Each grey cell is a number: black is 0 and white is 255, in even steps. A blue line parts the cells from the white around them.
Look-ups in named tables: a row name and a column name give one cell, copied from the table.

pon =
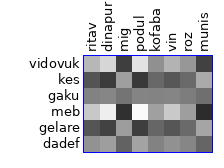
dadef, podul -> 163
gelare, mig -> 157
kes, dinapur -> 60
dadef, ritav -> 146
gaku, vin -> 133
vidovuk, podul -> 227
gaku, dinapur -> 134
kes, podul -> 57
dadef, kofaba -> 130
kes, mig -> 159
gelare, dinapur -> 66
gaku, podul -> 132
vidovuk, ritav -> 183
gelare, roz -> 106
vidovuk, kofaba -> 144
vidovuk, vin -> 179
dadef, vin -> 145
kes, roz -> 106
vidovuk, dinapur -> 214
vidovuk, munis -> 65
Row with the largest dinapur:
meb

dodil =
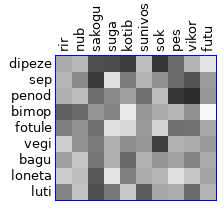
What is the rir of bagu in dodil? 159
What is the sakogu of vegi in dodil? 123
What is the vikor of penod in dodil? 45
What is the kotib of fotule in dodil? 216
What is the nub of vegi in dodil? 145
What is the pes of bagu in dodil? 162
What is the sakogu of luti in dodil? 79
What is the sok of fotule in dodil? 210
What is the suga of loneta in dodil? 228
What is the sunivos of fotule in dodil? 154
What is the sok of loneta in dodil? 182
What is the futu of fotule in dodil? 167
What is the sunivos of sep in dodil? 180
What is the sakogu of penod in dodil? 111

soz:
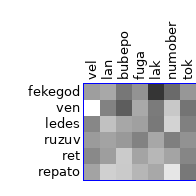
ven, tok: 116
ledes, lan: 193
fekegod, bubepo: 119
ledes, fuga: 160
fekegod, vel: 158
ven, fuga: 169
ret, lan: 158
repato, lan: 208
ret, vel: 137
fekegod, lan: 168
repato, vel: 163
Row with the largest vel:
ven

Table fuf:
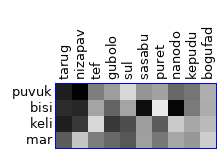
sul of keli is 78
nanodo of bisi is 5
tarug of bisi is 44
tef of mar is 125
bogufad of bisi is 172
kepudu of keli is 167
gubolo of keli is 56
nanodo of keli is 202
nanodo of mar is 166
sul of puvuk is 215
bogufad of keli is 186

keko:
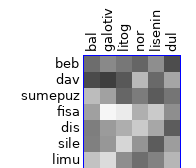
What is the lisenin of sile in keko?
92
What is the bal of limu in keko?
194
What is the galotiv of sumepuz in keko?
161
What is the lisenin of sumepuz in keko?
91
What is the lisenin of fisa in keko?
202
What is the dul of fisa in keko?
142

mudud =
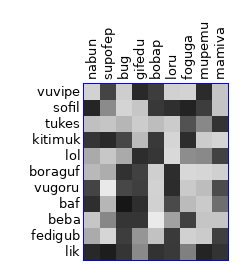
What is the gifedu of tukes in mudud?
204
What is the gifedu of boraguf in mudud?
65
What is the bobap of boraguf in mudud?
207
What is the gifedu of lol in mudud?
45
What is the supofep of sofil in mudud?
139
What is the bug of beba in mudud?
53
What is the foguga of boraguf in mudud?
216
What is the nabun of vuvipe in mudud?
210
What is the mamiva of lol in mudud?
66
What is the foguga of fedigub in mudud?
209
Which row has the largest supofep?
vugoru

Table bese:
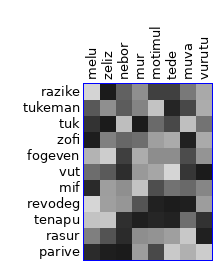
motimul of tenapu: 38
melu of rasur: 127
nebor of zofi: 103
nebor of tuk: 190
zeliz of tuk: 27
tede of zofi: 171
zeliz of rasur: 83
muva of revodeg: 31
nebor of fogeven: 63
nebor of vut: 45
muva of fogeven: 76
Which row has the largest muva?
rasur

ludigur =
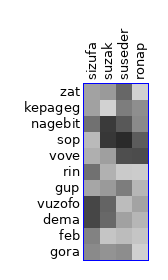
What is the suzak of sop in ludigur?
55
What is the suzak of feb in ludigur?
197
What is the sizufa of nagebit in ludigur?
113
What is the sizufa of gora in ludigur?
138
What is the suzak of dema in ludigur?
104
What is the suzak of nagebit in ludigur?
58
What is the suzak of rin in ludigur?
177
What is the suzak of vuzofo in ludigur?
100
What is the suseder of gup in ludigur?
125
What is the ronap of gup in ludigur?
182
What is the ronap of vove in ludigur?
76
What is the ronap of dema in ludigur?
182
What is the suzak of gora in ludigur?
147
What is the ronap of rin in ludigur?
204
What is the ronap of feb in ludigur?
197
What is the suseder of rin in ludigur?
202

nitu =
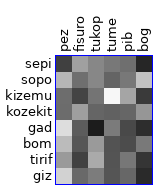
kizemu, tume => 247
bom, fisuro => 86
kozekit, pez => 108
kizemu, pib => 165
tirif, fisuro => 65
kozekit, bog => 150
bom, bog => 121
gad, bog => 45
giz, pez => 210

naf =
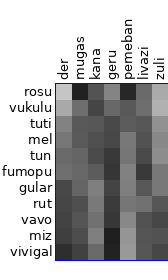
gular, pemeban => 127
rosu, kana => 83
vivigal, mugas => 65
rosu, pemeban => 39
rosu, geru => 132
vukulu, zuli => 177
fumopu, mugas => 104
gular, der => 72
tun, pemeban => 118
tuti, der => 130
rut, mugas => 79
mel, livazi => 82
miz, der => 63
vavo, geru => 55
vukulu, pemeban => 89
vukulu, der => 169
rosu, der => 197
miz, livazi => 85
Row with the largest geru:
rosu

